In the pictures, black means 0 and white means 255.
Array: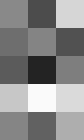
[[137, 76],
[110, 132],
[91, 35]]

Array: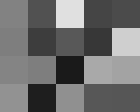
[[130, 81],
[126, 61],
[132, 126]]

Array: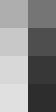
[[174, 117],
[200, 78],
[216, 55]]

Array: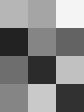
[[182, 165],
[34, 133],
[110, 43]]

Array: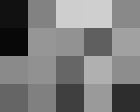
[[17, 130],
[8, 150],
[138, 145]]

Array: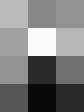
[[185, 135],
[161, 250],
[147, 41]]
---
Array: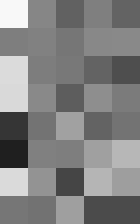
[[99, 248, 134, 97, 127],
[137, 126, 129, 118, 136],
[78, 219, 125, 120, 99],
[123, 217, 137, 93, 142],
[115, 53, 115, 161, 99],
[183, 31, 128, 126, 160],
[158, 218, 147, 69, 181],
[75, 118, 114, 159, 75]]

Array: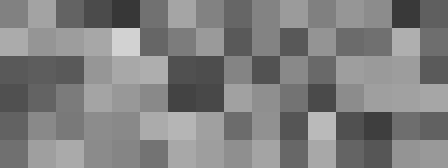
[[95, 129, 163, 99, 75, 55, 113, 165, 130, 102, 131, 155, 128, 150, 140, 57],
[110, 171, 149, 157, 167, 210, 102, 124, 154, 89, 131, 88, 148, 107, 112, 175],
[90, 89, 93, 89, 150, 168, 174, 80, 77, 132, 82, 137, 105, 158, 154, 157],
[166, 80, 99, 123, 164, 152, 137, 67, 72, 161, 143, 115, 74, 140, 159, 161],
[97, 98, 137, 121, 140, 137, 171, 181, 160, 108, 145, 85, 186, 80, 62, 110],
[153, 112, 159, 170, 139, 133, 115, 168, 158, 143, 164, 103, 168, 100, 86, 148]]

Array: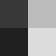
[[188, 56],
[220, 33]]

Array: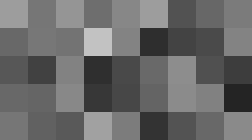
[[123, 157, 118, 149, 110, 135, 157, 82, 103],
[131, 104, 119, 115, 194, 131, 46, 67, 74],
[61, 87, 65, 130, 47, 73, 105, 141, 80],
[36, 104, 101, 136, 55, 71, 100, 139, 129],
[138, 118, 97, 89, 161, 124, 51, 83, 104]]

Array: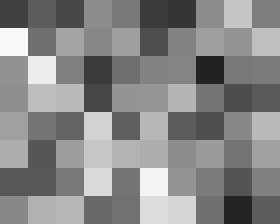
[[125, 65, 93, 72, 141, 121, 60, 53, 140, 197],
[191, 249, 112, 164, 134, 158, 78, 130, 159, 148],
[124, 145, 237, 128, 59, 111, 131, 132, 34, 120],
[90, 143, 190, 186, 70, 148, 149, 181, 116, 77],
[186, 160, 116, 99, 210, 94, 183, 92, 79, 136],
[161, 174, 86, 157, 198, 179, 174, 141, 155, 115],
[128, 88, 87, 121, 217, 116, 243, 148, 124, 83],
[93, 136, 177, 183, 104, 113, 220, 214, 112, 36]]

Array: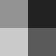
[[34, 147],
[90, 202]]
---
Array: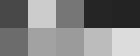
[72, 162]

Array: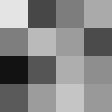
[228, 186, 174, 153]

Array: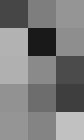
[70, 25, 75]

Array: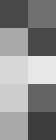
[72, 72]

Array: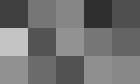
[64, 83, 81]

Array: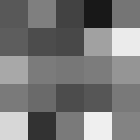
[88, 76, 119, 86, 131]

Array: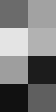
[107, 178]

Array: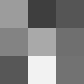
[156, 169, 114]

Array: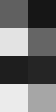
[96, 101]
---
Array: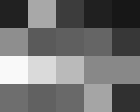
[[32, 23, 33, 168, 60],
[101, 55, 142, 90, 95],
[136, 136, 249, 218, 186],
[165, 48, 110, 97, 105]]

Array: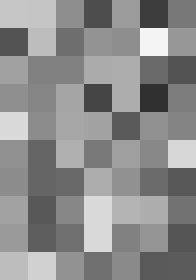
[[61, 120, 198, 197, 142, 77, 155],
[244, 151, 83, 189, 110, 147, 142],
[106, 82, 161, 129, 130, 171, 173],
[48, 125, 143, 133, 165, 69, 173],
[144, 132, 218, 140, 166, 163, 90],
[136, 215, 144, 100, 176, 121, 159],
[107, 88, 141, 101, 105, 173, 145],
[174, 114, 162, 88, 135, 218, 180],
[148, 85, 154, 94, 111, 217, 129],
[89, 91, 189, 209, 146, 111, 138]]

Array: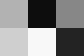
[[13, 135, 178],
[248, 35, 207]]

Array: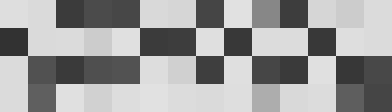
[[204, 219, 222, 218, 59, 75, 71, 217, 214, 69, 225, 135, 61, 214],
[222, 219, 50, 218, 219, 204, 224, 59, 61, 223, 56, 220, 220, 56],
[55, 72, 219, 81, 58, 79, 82, 221, 208, 62, 223, 70, 58, 224],
[94, 69, 219, 95, 224, 209, 221, 225, 220, 218, 222, 173, 217, 220]]

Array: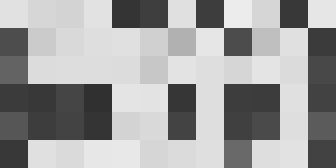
[[56, 230, 225, 214, 211, 226, 52, 62, 224, 61, 236, 214],
[224, 59, 77, 203, 217, 222, 224, 208, 177, 230, 76, 191],
[219, 72, 99, 220, 221, 221, 220, 199, 227, 222, 214, 228],
[224, 66, 59, 56, 69, 48, 228, 227, 54, 222, 61, 60],
[222, 91, 86, 61, 67, 52, 211, 217, 67, 222, 64, 74],
[226, 66, 56, 224, 218, 231, 232, 214, 219, 223, 105, 222]]

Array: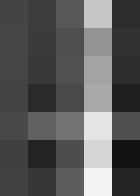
[[198, 45, 68, 60, 88],
[148, 50, 70, 59, 79],
[163, 46, 69, 57, 80],
[168, 31, 67, 42, 73],
[228, 78, 72, 96, 114],
[214, 18, 64, 35, 77],
[242, 35, 66, 55, 93]]
